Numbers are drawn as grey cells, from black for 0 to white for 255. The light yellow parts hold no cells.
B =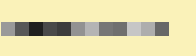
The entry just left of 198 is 111
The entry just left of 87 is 153

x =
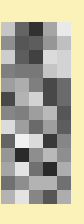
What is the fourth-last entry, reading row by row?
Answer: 227
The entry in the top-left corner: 197
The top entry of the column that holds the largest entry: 100
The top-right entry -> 233
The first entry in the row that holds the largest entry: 100
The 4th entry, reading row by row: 165
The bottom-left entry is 179
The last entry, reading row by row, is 173
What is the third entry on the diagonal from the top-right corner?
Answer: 65
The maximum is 241
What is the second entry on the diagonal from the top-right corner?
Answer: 150
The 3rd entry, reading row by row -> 49
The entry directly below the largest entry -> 42
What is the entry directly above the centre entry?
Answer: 211

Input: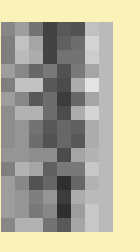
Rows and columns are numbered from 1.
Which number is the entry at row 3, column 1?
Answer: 127
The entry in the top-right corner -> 186
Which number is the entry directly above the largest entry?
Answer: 165
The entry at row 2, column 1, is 127
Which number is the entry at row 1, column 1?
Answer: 135
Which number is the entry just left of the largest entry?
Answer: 172
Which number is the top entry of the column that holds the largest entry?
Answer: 193
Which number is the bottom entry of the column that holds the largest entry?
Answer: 199
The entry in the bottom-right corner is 186
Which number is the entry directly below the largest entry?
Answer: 165
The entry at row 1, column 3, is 115
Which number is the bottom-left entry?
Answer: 135
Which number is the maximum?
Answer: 227
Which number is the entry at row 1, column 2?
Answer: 157
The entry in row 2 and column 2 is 193
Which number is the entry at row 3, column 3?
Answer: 172

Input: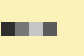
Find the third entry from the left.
197
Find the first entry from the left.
46
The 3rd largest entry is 91

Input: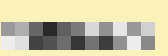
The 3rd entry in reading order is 102
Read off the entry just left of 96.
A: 41
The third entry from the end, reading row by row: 145
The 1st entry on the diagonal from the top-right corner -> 208
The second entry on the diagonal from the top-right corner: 237
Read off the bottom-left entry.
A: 237
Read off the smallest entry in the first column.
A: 153

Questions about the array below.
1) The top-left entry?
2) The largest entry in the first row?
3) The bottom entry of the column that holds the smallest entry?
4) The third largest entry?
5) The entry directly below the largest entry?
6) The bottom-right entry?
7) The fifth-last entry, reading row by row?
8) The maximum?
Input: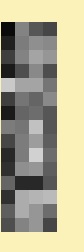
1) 10
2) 131
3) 78
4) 193
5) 150
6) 70
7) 109
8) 209

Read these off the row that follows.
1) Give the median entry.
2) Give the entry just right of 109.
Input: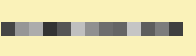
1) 109
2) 101

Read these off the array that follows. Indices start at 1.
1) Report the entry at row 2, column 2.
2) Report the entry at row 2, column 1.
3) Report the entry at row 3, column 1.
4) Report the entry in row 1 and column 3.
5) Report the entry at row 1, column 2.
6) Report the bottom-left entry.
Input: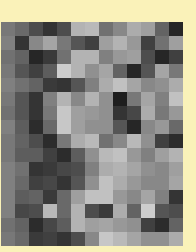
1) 52
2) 128
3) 113
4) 77
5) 105
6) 120

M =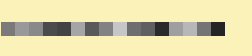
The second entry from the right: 116
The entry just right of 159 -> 183
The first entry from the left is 122
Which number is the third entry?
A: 137

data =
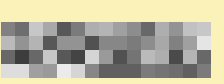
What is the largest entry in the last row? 235
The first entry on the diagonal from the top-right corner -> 199
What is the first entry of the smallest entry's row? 104
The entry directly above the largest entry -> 88
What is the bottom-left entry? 221
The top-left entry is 129
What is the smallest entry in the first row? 88
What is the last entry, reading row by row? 123
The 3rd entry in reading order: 199
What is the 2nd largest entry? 229
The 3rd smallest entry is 74
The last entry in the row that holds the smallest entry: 104
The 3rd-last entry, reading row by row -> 110
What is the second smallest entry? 68
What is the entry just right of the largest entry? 213
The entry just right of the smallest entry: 104

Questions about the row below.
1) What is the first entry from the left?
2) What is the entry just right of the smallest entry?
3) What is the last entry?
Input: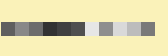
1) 95
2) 64
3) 121

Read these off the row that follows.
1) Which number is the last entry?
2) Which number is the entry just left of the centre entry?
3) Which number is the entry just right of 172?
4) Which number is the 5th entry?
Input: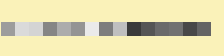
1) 100
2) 234
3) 148
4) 172
